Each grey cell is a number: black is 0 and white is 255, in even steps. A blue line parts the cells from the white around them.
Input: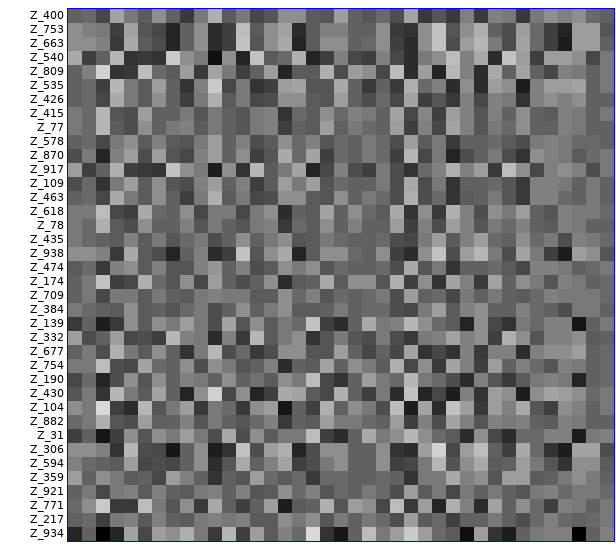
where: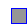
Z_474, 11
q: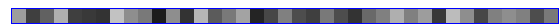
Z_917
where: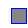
Z_415, 26
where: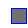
Z_190, 14

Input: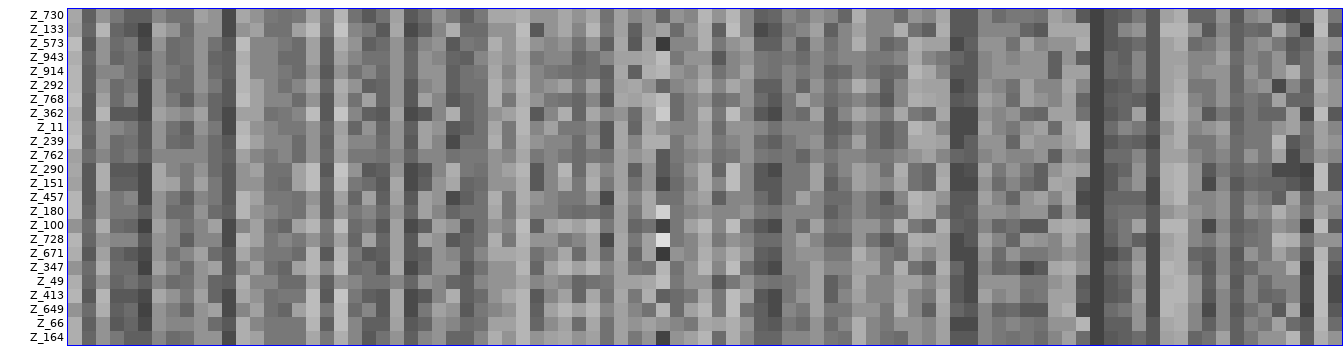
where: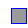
Z_728, 69
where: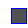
Z_290, 65
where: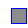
Z_66, 35
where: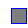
Z_649, 8

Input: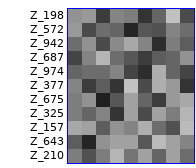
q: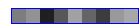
Z_675
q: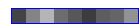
Z_687
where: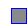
Z_942, 4
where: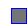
Z_210, 5

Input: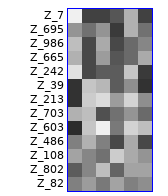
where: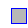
Z_39, 3
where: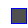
Z_703, 3
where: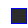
Z_603, 1
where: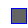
Z_802, 4

